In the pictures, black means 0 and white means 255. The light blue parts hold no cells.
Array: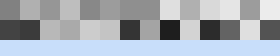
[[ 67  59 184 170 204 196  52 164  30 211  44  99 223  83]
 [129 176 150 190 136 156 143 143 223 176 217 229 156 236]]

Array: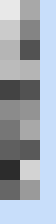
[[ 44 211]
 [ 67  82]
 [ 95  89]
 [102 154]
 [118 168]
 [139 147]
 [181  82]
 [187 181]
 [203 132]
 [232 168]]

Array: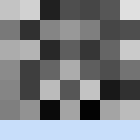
[[121  48 133 152 127  70  78]
 [127 146  10 164   3 164 187]
 [133  62 187  86 195  24  48]
 [139  62 101 172  94  78 115]
 [172 180  40  94  54 101 202]
 [195 209  32  78  70  86 224]]

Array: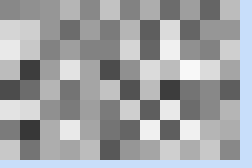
[[ 76 108 181 116 165 194  82 188  61 116 136  94]
 [123  55 173 233 165 116 101 240  94 240 181 173]
 [136 144 150 181 136 194 130 173 108 158 101 188]
 [188  61 158 227 165  76 144 219 188 248 219 165]
 [200 116 173 165 188  88 150 165 207 173 200 136]
 [213 207 150 108 158 123 181  94 219 101 150 150]
 [227 219 144 123 158 123 207  94 233 108 136 181]
 [233 200 130 158 130 130 213 101 240 144 130 207]]

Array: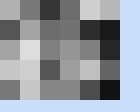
[[ 85 164 108 114  45  25]
 [120 199 135 135  77  18]
 [164 221 127 150 127  38]
 [177 120  53 108 207 183]
 [199 207  85 158 191 101]]

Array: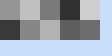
[[ 57 135 178  94 109]
 [149 192 122  49 206]]

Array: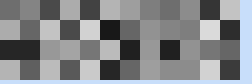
[[ 38  38 152 164 118 187  32 152  32 146 118 102]
 [110 132  74 172  66 180 158 126 110 140  53 195]
 [172 102 195  74 210  24 102 146 132 126 218  45]
 [180  95 187  89 202  38 102 158 140 140 210  59]]

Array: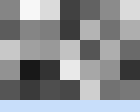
[[ 85  58  78  72 207 114 120]
 [ 92 133 126  58 180 114 174]
 [133 247 219  65  98 139 219]
 [146  24  51 233 167 146  51]
 [200 160 153 194  85 174 106]]
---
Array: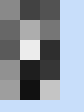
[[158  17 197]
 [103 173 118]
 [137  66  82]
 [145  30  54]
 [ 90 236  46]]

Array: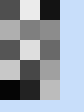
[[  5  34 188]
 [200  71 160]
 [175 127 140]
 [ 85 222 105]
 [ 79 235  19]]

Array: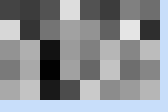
[[215  52 116 161 147  97 229  46]
 [ 68  60  82 221  82  60 128 110]
 [169 195  25  76 202 140 155 182]
 [147 175  18 155 128 182 134 188]
 [122 169   2 161 103 195 110 134]]

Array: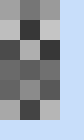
[[190  55 197]
 [168  68 182]
 [161 118 154]
 [106  94 112]
 [100 139  88]
 [ 75 175  55]]

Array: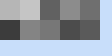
[[ 60 132 119  76  90]
 [182 197  97 140 111]]

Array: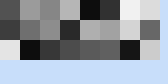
[[ 61 111 141  41 175 162 212 103]
 [ 82 155 134 182  13  49 241 220]
 [228  13  55  76  90  96  21 204]]

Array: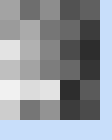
[[241 220 227  45  90]
 [205 118 147  60  75]
 [163 110 141  82  96]
 [227 177 133  75  45]
 [191 163 125 104  53]
 [155 170 118 104  60]]
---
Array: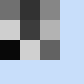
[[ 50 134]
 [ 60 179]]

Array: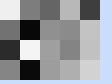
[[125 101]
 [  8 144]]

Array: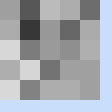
[[ 87 187]
 [ 55 152]]

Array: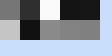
[[ 47 250]
 [ 17 138]]

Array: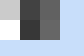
[[ 66  97]
 [ 55 102]]

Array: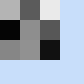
[[ 91 234]
 [142  87]]

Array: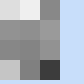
[[239 136]
 [143 154]]

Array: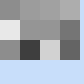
[[156 161]
 [149 149]]
